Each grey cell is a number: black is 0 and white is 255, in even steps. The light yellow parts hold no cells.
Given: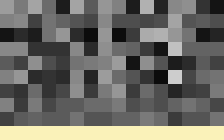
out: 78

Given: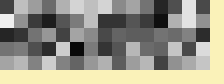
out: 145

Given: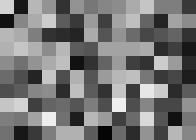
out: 140

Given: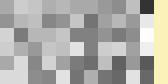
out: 232

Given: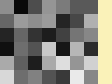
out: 176

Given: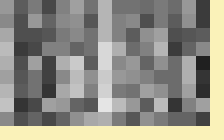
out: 59
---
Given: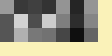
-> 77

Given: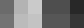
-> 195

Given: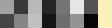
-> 192

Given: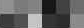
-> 196

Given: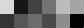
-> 108

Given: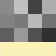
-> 186

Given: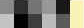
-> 61
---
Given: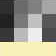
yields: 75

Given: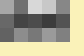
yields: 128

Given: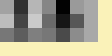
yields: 168

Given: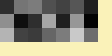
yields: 109

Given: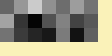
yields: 96

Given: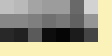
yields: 68
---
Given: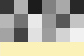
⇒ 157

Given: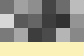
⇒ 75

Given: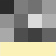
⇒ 78

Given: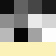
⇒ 5

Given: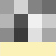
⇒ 58

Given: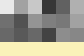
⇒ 67

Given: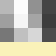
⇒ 192
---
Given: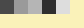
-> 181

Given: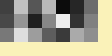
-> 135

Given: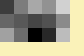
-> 69

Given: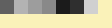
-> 137

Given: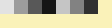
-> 21

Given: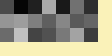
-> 95

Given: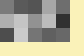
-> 146
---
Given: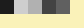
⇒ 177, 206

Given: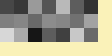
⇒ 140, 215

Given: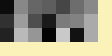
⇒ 26, 201

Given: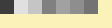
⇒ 128, 224

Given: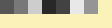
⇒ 40, 232

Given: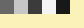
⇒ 59, 243

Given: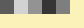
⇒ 147, 210
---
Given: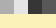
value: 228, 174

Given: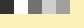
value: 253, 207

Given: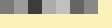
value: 192, 172

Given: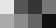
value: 230, 171

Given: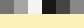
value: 244, 165

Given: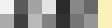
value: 242, 227

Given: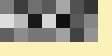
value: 222, 214

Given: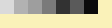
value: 218, 178

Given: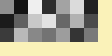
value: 239, 226

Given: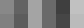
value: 193, 187
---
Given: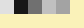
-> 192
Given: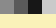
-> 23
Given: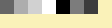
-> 124
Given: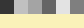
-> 227
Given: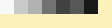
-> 87
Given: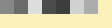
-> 209
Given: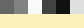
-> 17
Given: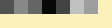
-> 193
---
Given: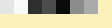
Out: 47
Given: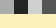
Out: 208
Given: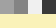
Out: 240
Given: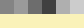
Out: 109
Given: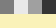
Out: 160
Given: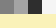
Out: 46
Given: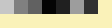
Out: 97
